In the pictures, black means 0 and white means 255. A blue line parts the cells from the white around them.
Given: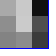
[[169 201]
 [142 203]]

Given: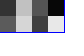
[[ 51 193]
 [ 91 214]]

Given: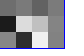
[[110 122]
 [ 27 220]]

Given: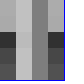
[[172 193]
 [170 193]]

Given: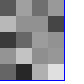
[[ 89 160]
 [184 145]]

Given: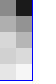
[[138  26]
 [175 147]]

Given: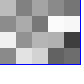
[[188 129]
 [140 171]]

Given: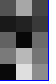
[[ 83 167]
 [ 25  34]]
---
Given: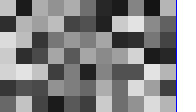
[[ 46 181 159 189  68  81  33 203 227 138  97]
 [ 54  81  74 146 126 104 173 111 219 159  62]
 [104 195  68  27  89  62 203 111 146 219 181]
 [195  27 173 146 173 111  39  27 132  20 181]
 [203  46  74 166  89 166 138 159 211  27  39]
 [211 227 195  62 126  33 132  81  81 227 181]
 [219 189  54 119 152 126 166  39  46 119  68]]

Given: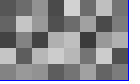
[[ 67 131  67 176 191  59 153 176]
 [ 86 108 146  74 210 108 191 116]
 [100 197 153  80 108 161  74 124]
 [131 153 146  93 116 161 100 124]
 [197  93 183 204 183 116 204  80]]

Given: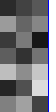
[[ 37  80 219]
 [ 43  66  88]
 [ 58 122  23]
 [ 94  50 115]
 [128 161  66]
 [155 101 134]
 [190 141 198]]

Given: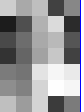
[[ 28  79 177 219  43]
 [ 51 101 162 199  65]
 [ 73 109 169 185  85]
 [123 116 227 246 234]
 [142 129 212 254 246]
 [191 156 212  59 123]
 [206 169 191  65 135]]

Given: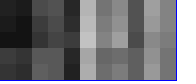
[[ 19  19  52  68  60 194 131 159  75 137 124]
 [ 27  19  60  75  45 186 124 145  82 153 131]
 [ 33  27  75  82  39 180 116 137  82 159 131]
 [ 52  45  95  88  33 173 109 124  95 153 116]
 [ 60  52  88  88  39 166 103 109  95 145 116]]

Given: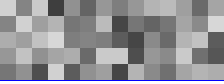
[[118 145  78 209  92 145 159  70 180 138 112 165 180 173]
 [132 209 159 180 118 126 187  70 118 100 118 165 138 215]
 [151 194 145 165 173 106 202 202  78 151 138 202 112  86]
 [173 159 194 215 126 132 126  92  70 138 106 180 194  92]
 [209 132 202  62 145 100 151 126 151 180 187 159 106 165]]
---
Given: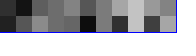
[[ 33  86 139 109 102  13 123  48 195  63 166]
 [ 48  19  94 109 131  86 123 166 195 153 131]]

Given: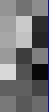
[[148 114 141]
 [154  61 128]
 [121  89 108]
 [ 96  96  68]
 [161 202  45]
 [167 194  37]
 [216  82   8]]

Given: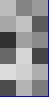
[[220 208 174]
 [188 132 154]
 [ 49 160 139]
 [ 76 180 124]
 [167 194  91]
 [104 214  69]]

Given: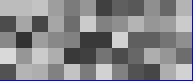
[[217 150 203 174  57  64 116  76 103 174 150 109]
 [188 188 195 158 123 150  64  95  88 143 103 180]
 [ 82 180 174 129 195 123 210 129  82  70 174 210]
 [136  50 158 136 129  57  57 210  95  95 116 143]
 [ 76 166  70 166 109 203 129 143 180 150 158 203]]

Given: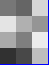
[[170 127 236]
 [119 101 214]
 [ 49  72 190]
 [228 176 149]]

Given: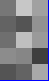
[[ 84  99 169]
 [119 199 161]
 [111 191 154]
 [ 99  84 146]
 [140 134  62]]

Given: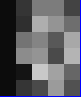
[[ 12  20 200 162 102]
 [ 12  47 174 148 110]
 [ 12 140 148  74 180]
 [ 12 116 132  88 168]
 [ 12  53 124 124  67]
 [ 12  53  74 155  81]]

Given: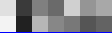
[[243  33 182 135 120  85  99]
 [224  58 128 106 208 149 168]]
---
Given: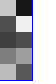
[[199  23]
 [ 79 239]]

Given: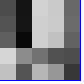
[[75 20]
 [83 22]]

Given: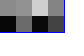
[[138 146]
 [  8 107]]

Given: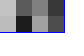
[[195  91]
 [187  29]]

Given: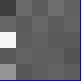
[[ 62 106]
 [102  91]]

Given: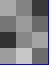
[[169 131]
 [118 155]]
